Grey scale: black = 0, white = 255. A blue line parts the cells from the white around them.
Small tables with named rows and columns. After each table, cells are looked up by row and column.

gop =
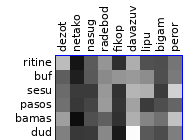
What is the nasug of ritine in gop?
91
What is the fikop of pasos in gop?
53
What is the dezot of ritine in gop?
188
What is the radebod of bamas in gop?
96
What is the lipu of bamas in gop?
132
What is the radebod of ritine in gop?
149
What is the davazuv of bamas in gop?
175
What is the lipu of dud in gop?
89

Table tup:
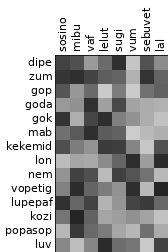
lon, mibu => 165
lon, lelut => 139
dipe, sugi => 47
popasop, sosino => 183
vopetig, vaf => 100
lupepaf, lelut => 179
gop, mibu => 151
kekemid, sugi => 62
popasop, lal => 171
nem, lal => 185
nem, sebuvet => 114

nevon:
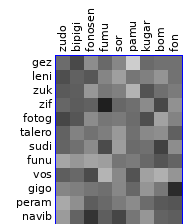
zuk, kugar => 83
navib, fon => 94
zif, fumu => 31
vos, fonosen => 75
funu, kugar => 104
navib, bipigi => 99
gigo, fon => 43
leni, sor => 159
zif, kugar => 139
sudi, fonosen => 139
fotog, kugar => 78
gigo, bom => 120
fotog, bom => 162
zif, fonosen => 97
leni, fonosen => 87
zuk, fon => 123
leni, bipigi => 97
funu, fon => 100
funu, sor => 117
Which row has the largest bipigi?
funu

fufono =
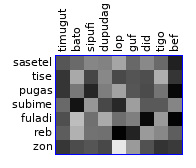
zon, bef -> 58
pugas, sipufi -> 38
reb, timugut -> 93
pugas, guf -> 86
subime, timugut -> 105
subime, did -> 89
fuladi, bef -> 4
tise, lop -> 73
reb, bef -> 94
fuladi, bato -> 189
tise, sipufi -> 70
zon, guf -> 154
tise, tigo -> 174
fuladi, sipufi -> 112
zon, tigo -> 51
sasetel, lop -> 165
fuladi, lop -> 110

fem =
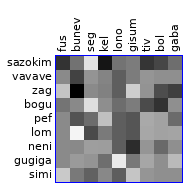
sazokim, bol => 70
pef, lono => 94
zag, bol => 77
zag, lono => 94
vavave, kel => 132
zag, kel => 129
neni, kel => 157
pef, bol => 162
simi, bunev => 121
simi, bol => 143
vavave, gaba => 143
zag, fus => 196
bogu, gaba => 143
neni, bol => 105
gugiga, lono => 234
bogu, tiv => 75
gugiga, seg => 148
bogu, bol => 50
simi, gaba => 143
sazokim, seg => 226

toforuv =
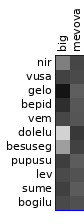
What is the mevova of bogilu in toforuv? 80
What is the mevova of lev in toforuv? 82
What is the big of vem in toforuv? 71
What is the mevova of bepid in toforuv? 87
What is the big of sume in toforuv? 64
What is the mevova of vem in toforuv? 85

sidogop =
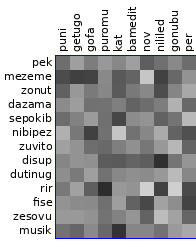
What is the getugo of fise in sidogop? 139
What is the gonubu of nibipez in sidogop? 99
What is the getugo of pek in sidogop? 159
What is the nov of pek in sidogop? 94
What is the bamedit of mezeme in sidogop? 100
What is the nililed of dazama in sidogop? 125
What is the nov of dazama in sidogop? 109
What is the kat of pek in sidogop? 136
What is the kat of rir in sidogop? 152
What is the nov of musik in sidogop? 134
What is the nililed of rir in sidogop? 66

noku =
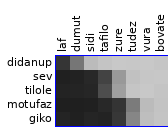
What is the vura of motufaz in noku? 187
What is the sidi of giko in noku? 37
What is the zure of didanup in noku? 200
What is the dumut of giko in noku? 32
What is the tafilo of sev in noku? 67
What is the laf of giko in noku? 36
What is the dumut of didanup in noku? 118

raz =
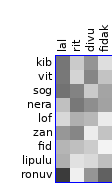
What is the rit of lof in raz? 175
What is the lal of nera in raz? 192
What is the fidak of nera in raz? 162
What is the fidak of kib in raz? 222
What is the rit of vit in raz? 212
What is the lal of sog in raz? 114
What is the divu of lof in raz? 184
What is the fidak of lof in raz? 235
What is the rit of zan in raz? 134
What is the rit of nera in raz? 120

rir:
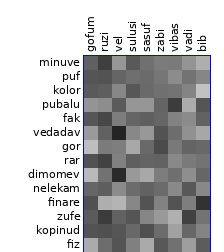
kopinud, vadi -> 103
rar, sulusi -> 95
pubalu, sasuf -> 150
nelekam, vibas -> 137
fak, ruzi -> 71
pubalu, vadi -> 172
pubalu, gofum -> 148
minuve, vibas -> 122
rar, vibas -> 137
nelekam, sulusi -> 108
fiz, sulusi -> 128
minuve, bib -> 174
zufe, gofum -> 91
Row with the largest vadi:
pubalu

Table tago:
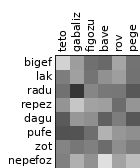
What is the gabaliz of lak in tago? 160
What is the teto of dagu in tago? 90
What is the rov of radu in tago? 119
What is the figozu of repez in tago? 162
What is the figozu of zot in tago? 128
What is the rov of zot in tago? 142
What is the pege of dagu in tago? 87
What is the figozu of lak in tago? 116
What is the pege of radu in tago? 88
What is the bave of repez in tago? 159

